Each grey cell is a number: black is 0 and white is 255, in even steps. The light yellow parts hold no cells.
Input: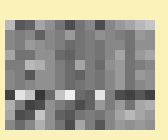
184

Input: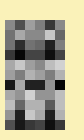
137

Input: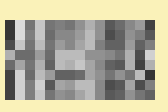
54

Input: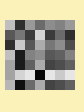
191

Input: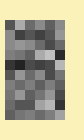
85

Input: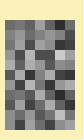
109

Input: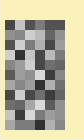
72
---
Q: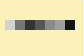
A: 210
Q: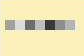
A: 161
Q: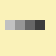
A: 193
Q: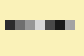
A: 44
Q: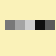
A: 120
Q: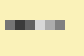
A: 117
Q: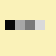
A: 7
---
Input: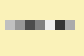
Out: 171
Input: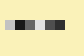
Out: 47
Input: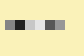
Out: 151
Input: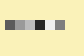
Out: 126
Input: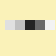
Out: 243
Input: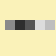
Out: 190
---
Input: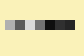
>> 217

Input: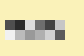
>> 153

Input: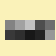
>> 24

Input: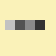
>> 138

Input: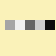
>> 101

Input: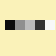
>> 188

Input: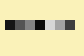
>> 131

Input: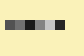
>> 26

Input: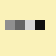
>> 213
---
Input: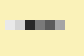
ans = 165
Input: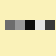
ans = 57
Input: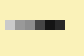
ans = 40
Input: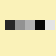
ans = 228
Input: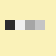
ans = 197
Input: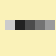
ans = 155
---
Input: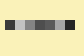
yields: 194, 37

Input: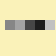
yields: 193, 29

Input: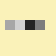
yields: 209, 36

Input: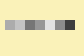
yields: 226, 61

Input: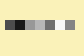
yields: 246, 24

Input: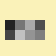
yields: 193, 34
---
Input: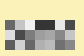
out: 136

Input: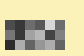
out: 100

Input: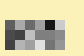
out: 150

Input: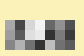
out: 92

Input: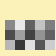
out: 204

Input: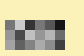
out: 64
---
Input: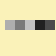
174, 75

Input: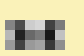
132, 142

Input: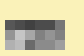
87, 158

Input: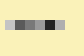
196, 175

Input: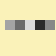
164, 136

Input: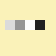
219, 32

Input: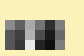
138, 126

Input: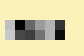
190, 13

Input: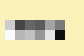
204, 15
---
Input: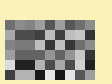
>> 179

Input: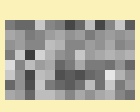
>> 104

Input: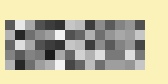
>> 111

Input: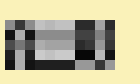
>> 19

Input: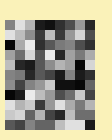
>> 131
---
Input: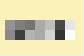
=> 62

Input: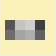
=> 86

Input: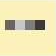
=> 102

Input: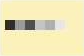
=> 79

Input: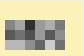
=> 81

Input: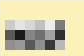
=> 47
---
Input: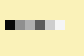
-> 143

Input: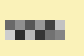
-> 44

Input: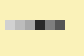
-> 188

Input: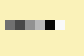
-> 73

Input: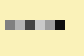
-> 179

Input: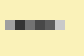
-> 52

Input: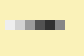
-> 210

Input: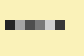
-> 164
